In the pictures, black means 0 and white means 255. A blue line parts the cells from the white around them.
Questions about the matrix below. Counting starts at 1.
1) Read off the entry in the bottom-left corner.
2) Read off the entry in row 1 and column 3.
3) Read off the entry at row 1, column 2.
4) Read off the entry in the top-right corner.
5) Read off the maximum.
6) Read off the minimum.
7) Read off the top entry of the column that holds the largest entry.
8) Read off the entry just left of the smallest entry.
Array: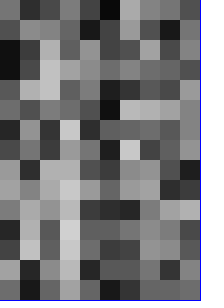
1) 109
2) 73
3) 46
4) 80
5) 208
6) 9
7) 124
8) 67

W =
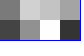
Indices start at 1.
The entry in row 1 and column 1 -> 122
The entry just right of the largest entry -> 52
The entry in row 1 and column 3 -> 195

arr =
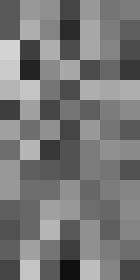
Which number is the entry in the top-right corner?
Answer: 124
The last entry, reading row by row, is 69
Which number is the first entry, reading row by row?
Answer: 89
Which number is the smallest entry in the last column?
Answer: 56
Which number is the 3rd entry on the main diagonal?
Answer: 174
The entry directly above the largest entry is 89
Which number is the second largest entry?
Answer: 203
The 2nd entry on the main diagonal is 174
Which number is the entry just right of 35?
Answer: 138
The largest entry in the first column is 211
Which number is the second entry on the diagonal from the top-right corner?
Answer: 124
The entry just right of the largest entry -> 62
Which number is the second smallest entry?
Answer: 35
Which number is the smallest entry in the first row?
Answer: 69
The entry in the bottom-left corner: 69
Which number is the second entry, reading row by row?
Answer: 152
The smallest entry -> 15
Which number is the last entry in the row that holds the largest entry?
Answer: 76
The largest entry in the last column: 174
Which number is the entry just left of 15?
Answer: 89
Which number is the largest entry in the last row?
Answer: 197
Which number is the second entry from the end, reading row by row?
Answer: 132

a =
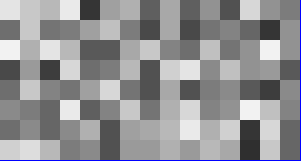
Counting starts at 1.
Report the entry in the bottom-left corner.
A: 208
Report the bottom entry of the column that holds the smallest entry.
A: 47
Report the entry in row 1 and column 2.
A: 200
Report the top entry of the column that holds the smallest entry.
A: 215
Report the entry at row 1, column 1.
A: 228
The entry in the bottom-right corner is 102
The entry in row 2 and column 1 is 110
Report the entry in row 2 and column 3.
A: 116
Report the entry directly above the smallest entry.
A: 53
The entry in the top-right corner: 124
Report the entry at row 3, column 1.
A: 242
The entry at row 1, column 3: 184

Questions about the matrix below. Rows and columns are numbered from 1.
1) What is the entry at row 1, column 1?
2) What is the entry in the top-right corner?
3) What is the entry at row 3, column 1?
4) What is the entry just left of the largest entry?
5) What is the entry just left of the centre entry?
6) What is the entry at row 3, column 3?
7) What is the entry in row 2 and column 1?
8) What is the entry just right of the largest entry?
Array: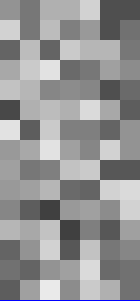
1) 147
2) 79
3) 100
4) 160
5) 226
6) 100
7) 210
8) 140
